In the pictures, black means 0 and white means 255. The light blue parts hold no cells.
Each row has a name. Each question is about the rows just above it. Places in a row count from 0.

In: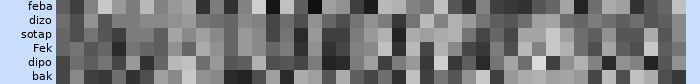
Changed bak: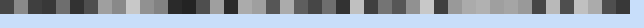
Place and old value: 11, 137
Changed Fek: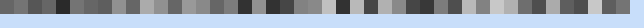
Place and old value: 39, 165
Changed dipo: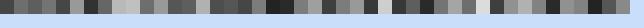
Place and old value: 44, 145
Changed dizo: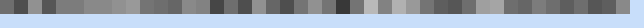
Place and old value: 23, 124
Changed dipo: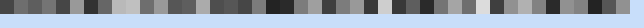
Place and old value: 14, 177
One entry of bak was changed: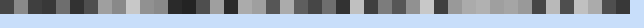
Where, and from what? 27, 116
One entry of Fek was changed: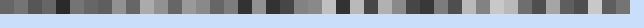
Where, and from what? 36, 177

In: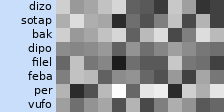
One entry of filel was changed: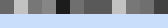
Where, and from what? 8, 200
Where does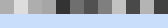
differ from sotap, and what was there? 4, 43
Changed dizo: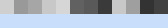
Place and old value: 3, 194
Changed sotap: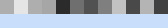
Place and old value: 1, 221
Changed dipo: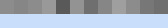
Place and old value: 4, 97

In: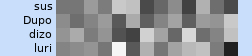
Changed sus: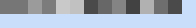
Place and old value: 8, 140
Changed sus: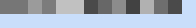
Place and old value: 4, 201

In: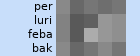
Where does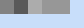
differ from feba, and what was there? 4, 143
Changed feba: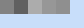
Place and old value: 1, 89
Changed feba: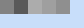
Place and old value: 3, 151
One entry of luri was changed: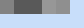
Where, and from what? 2, 96
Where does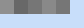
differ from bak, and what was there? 0, 137

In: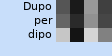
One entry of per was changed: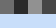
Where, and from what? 0, 101
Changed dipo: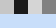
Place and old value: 1, 20
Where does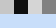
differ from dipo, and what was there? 1, 20
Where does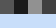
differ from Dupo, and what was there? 2, 153

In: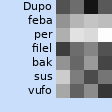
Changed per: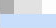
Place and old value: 2, 218
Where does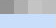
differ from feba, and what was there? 1, 181

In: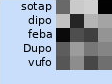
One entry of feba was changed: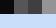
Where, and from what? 1, 78
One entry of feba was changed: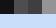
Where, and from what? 0, 10
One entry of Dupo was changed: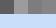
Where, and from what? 2, 119
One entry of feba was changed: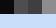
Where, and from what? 3, 148

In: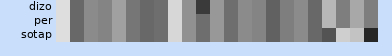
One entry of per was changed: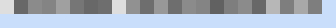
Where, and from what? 8, 215
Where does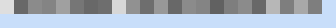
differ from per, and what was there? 12, 110
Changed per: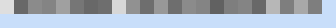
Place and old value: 17, 139
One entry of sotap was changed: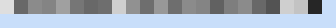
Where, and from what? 8, 215
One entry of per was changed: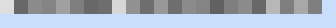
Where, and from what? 5, 118
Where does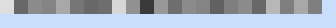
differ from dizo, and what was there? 4, 160

